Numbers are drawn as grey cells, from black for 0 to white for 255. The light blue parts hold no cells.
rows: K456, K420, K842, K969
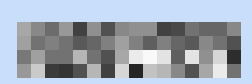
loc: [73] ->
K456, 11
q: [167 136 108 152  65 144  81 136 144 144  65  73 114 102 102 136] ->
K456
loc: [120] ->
K842, 0
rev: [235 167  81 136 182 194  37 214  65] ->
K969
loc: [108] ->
K456, 2
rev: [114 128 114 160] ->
K420
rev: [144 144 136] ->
K456

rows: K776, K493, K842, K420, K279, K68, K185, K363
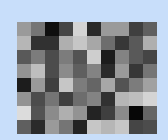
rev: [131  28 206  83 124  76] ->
K842
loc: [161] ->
K279, 9
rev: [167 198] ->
K493

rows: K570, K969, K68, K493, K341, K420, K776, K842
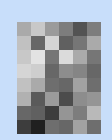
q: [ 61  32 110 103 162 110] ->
K842
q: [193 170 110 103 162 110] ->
K341
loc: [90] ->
K420, 1

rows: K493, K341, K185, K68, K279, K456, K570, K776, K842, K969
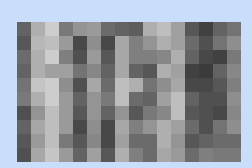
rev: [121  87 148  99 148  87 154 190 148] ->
K570
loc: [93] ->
K493, 8
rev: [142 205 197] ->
K279
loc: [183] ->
K341, 1
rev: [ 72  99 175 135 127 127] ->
K185
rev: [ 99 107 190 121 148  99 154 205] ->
K456

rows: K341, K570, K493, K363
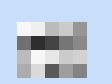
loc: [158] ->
K363, 3
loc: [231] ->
K493, 2
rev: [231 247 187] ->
K493
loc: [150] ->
K341, 4
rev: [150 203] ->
K341

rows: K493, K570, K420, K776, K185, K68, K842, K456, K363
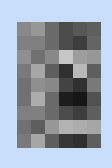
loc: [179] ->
K456, 3
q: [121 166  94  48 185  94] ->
K776
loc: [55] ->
K363, 3
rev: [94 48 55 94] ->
K363
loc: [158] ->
K420, 4
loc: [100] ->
K570, 5

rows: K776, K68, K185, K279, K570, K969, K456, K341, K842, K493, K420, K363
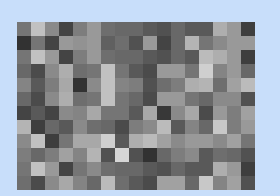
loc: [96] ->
K68, 6
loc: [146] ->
K68, 4
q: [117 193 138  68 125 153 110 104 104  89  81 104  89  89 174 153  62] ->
K776

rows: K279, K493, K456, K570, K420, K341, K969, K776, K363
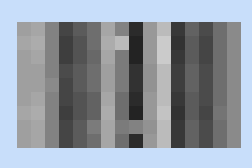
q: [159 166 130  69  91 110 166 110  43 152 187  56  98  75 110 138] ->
K363
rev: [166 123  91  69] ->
K776
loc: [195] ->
K969, 10
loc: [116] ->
K969, 14
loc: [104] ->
K456, 5

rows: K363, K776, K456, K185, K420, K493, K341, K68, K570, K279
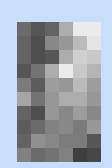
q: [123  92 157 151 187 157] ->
K420
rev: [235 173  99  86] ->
K363
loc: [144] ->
K570, 1

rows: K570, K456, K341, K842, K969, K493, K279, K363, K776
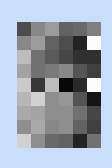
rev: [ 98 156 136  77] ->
K570
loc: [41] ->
K969, 4
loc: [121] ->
K842, 2
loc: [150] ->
K493, 3
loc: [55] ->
K969, 1
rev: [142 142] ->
K279
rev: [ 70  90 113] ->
K341

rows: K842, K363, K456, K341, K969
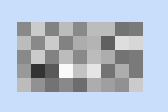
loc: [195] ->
K341, 4
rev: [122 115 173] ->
K456
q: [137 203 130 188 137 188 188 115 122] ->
K842

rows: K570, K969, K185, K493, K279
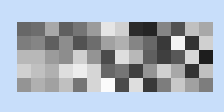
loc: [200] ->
K279, 11
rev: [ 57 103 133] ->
K969

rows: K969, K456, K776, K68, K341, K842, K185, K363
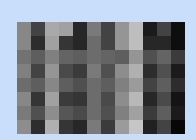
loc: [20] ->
K842, 11
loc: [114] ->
K776, 0
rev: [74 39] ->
K842
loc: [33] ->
K363, 9
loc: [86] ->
K185, 3
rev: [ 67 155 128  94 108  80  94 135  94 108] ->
K341
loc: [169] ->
K969, 2

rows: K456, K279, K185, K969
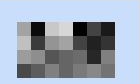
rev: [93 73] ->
K969
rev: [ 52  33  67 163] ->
K279
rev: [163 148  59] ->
K279

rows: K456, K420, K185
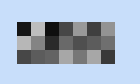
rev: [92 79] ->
K420
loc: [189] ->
K456, 1

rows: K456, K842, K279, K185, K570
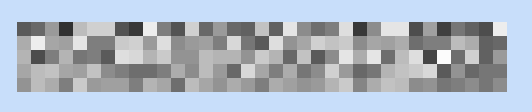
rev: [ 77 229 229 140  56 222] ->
K456
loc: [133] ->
K570, 24
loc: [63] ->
K456, 30

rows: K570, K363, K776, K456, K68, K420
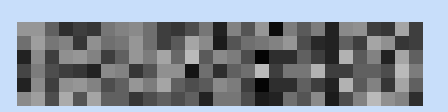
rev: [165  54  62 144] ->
K570
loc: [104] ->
K776, 11
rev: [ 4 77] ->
K776
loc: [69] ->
K456, 0
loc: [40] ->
K363, 21

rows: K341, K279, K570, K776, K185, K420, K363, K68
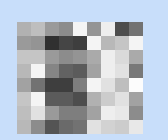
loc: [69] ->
K279, 3
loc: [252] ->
K185, 8
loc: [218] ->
K570, 7
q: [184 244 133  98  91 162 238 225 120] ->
K776
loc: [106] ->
K68, 3

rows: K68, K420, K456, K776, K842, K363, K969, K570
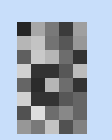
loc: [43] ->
K842, 1
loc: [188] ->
K776, 4
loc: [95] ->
K456, 0
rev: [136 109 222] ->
K969

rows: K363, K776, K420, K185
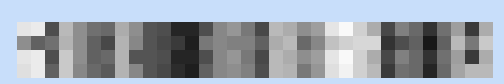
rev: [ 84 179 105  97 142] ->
K420
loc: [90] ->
K185, 6
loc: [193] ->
K776, 22
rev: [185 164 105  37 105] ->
K185

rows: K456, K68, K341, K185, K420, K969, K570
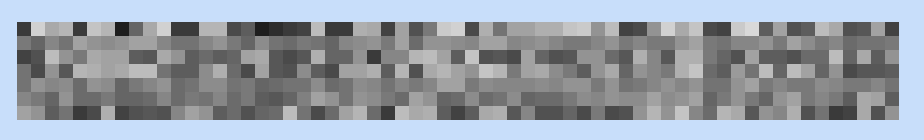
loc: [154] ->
K185, 51
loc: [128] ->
K969, 20

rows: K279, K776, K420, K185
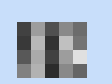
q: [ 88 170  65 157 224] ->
K420
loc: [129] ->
K185, 0
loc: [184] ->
K776, 1
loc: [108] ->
K279, 4
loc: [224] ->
K420, 4

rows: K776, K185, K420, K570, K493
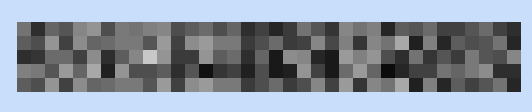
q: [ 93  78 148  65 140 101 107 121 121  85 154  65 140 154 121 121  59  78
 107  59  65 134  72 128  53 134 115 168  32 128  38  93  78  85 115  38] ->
K185
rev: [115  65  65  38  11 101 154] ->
K570
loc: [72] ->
K185, 22

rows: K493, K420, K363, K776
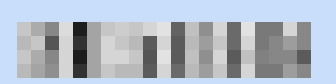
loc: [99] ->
K493, 11
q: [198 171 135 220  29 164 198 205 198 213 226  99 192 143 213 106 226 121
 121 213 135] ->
K493
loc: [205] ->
K493, 7
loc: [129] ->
K363, 17
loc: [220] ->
K493, 3
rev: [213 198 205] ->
K493
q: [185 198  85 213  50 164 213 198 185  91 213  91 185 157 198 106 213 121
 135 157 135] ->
K420

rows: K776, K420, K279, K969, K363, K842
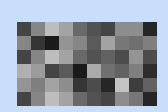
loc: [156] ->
K969, 1
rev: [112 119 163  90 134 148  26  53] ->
K420
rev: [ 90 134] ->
K420

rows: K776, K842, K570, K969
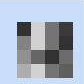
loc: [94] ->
K969, 3
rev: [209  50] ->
K776
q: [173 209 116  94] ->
K969
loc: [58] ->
K776, 3
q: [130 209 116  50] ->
K842
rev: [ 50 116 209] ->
K842

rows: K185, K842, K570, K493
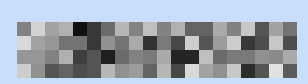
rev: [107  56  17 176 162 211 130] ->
K185
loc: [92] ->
K493, 19
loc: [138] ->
K570, 18
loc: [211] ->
K185, 1
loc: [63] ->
K570, 4
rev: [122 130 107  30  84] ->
K570

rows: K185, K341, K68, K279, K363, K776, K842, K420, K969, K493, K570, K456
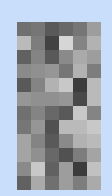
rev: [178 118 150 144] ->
K279
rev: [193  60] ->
K570
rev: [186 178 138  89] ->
K969
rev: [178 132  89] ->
K363
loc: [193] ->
K570, 5
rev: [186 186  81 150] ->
K420
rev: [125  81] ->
K493

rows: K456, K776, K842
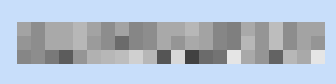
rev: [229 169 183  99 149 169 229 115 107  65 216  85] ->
K842
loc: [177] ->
K842, 5
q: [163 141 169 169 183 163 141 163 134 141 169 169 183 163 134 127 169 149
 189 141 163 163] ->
K456
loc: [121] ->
K842, 2
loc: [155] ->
K776, 5

